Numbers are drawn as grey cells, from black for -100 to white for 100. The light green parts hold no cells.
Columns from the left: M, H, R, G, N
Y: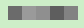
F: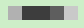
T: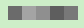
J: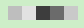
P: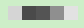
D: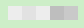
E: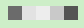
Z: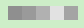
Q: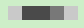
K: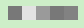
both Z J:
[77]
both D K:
[77]
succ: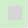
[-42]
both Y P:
[12]

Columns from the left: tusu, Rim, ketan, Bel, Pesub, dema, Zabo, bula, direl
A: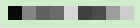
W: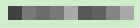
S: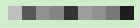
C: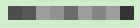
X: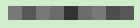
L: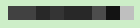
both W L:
[-49]
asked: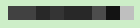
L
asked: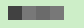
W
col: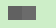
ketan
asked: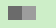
C
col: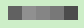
Zabo

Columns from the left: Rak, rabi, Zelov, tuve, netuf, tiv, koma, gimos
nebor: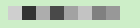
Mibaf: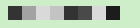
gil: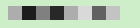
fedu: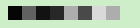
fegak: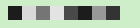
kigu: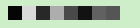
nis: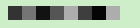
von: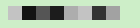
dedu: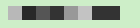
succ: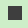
[-96]
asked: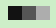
nis
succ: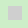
[-60]
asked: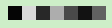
kigu
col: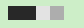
tuve
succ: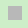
[-69]

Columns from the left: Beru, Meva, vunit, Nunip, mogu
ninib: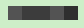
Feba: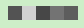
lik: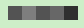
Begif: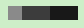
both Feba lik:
[-35]
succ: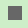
[-63]
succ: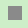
[-53]
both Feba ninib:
[-35]
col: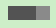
Beru
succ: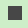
[-10]

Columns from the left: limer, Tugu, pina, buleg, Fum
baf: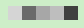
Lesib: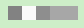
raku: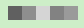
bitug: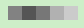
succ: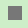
[39]
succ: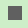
[11]

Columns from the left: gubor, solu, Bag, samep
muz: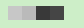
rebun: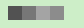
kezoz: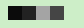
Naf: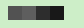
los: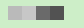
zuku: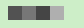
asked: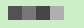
zuku
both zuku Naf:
[-36]
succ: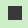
[-46]

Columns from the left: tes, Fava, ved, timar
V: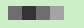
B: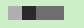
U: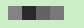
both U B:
[-67]
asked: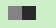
U
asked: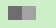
V
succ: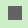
[-5]

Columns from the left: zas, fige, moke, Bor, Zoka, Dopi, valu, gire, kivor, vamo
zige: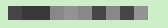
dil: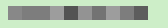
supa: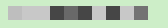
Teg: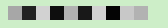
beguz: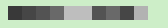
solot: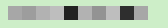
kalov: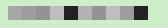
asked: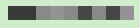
zige
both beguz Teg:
[40]
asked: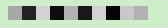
Teg
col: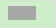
zas
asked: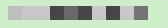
supa
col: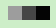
gire
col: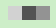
valu

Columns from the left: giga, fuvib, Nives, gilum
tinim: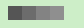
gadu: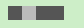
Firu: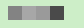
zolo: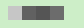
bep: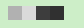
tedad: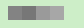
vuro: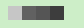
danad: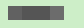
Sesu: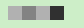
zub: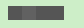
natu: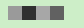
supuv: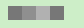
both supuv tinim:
[12]
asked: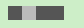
gadu
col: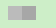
fuvib
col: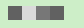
fuvib
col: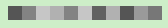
giga

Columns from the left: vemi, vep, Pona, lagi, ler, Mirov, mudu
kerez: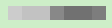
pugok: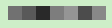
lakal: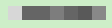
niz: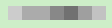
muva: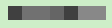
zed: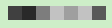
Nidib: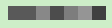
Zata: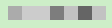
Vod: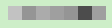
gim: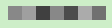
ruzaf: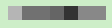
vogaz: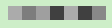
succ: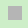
[-11]
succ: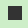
[7]

